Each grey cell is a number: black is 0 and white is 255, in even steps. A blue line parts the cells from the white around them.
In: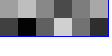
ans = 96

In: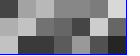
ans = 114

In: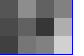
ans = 54

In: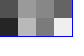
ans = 123

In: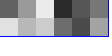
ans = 204

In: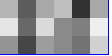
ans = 218

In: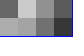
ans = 113
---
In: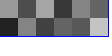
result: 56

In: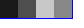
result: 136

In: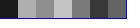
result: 196

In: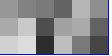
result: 98

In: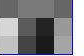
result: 102

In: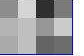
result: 121

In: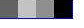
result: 1

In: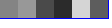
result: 43
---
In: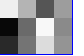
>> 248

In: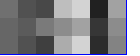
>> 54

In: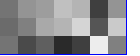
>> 85

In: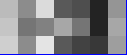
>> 35

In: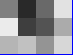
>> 83

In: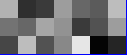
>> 82

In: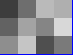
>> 133

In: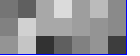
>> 148
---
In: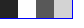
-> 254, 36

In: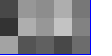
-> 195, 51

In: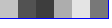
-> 228, 61

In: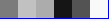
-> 249, 21

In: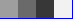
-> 242, 55

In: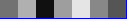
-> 229, 16

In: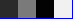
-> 241, 2

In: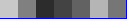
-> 200, 44
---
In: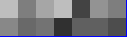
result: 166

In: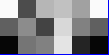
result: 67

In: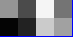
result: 245

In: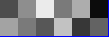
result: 235

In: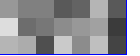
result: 119

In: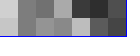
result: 113

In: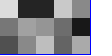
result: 149

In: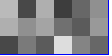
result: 164
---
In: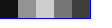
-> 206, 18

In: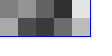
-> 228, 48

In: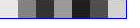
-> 232, 31

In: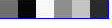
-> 247, 7

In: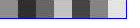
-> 227, 47

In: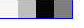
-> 246, 7
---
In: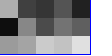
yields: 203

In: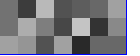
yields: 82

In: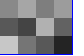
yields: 88

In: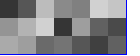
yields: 106

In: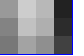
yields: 143

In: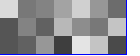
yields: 151

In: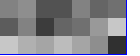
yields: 165

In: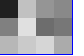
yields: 214

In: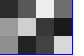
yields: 66
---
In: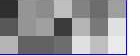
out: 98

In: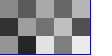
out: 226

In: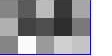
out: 154

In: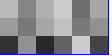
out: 40

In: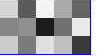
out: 223

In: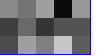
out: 128

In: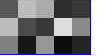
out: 150
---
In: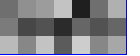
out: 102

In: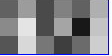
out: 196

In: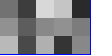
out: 124

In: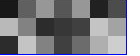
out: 163

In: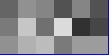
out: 70

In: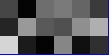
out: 175

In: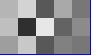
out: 139

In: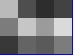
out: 218

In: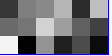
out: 65
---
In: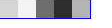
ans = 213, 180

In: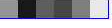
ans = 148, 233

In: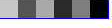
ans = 199, 1

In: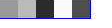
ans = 153, 78

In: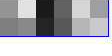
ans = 148, 202

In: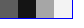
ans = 93, 243
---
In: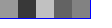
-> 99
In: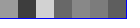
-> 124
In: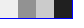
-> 203
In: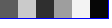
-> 243
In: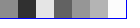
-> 180
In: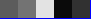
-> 10
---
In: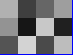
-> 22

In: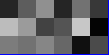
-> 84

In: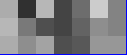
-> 99

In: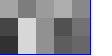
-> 145

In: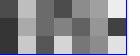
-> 98

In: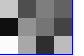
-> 146

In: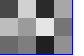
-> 155

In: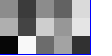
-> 206

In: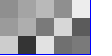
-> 122

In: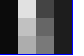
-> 193
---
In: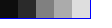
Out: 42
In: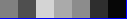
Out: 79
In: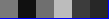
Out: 16
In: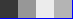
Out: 151
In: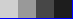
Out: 153
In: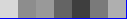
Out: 141
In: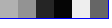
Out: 147
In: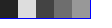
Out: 221
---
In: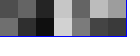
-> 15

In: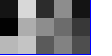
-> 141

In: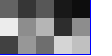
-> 181

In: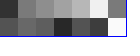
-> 94

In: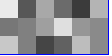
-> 159

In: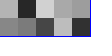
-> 70
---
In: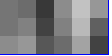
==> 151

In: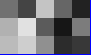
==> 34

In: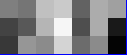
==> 160

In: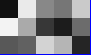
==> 202

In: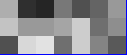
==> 153

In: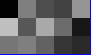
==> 149
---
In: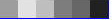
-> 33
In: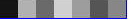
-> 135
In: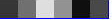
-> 73
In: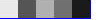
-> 26
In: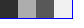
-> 241
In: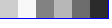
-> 43
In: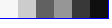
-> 15
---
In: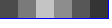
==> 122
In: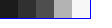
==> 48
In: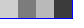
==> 124
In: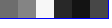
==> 132
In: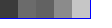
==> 107
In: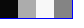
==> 172
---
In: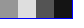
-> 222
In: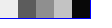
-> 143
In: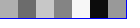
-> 247
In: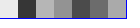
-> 75
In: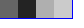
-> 35
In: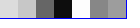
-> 253
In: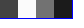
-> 251
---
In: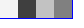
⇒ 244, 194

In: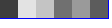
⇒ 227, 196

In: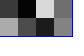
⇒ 217, 171

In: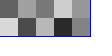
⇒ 216, 206

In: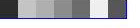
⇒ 239, 196

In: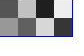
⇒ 238, 215

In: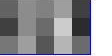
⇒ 204, 181

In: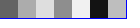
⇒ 241, 222
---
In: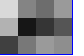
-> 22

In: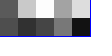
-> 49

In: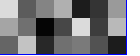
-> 112

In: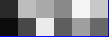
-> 72

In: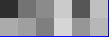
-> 159

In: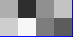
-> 247

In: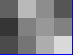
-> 129
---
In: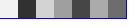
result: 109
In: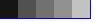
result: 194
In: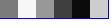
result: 205
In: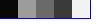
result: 242
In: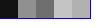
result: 177
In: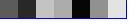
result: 227
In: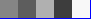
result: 248
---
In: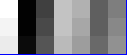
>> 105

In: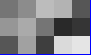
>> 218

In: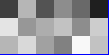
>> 248

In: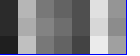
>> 235

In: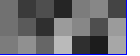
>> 28

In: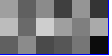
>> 118
